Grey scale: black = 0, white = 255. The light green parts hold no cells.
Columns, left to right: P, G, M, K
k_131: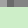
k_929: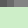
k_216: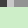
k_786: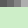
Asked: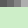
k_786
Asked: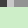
k_216
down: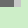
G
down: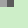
P

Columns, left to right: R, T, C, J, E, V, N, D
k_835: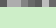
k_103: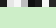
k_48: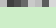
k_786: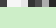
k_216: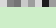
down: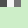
C
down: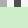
C
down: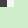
T
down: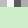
N

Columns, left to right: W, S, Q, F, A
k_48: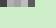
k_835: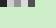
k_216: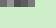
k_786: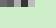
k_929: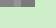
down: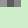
S
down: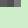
A
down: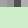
Q
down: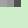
Q
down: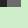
W
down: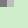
A

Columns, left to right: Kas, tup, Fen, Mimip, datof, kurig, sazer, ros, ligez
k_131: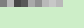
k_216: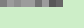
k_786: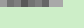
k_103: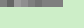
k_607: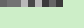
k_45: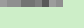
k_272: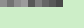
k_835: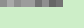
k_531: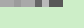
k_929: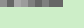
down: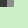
ligez
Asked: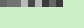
k_607
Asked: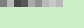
k_131
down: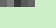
sazer

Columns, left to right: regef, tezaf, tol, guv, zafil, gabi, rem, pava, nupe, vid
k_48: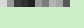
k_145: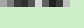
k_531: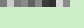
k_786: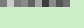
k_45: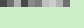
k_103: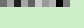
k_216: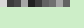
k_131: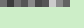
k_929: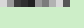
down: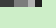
tol
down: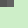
zafil
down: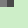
regef
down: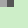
guv

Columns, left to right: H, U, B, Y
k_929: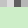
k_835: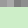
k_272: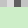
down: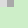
U
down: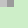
H

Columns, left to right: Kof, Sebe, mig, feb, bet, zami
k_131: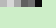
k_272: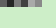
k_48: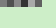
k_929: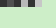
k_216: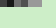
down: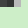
feb
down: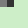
Kof
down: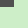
Sebe

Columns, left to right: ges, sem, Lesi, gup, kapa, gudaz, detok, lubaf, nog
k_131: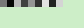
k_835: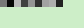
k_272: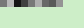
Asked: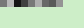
k_272
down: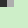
gudaz
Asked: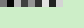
k_131
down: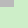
Lesi
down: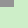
kapa

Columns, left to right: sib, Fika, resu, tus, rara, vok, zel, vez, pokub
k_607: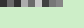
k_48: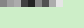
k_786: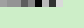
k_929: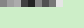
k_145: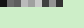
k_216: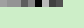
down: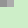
resu
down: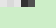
pokub
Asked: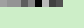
k_216

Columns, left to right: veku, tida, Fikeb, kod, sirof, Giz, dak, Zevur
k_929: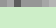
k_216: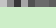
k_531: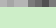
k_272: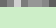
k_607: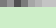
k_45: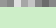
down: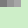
sirof
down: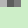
Zevur
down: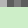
Zevur

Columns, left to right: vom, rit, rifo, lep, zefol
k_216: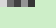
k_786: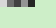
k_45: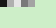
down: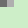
rit
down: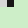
vom
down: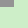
lep
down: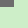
rit

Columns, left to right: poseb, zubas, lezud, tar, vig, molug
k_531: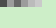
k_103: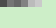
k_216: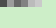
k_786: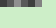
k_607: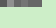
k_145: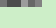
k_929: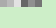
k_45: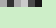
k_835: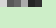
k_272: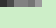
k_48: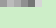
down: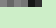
molug
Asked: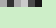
k_45
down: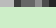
vig

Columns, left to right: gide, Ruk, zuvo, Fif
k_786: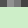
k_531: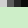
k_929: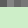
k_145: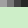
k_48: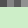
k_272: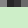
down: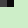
Fif
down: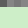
Ruk

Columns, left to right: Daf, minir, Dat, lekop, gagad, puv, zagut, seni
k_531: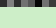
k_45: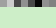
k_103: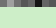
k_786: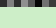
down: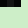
puv
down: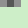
lekop

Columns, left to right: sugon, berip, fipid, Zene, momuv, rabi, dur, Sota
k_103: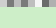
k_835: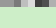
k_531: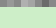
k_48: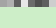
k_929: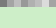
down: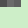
dur
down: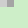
Sota
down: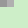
berip
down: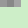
sugon
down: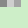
Sota

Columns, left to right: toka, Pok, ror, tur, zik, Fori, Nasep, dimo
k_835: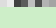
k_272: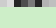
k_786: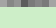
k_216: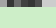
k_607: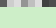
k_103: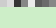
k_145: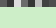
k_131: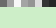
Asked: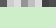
k_607
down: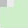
zik
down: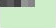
tur
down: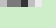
zik
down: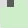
Fori
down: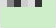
Pok
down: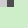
dimo

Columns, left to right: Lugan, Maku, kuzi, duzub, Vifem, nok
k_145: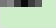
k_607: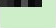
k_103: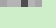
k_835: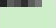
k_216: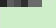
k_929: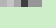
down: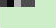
kuzi
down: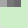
nok
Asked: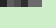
k_216

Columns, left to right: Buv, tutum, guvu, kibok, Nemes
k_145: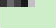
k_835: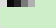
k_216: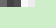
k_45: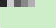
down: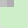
Nemes
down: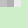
Nemes

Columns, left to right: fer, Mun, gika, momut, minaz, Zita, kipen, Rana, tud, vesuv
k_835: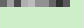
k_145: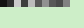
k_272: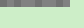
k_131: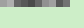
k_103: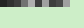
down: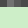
tud
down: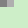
Mun
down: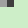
Rana
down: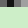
fer
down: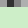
Mun
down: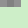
kipen
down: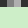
Mun

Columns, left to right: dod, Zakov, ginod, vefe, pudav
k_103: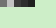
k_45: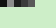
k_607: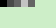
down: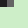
ginod
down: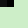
dod
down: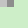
Zakov
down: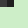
ginod

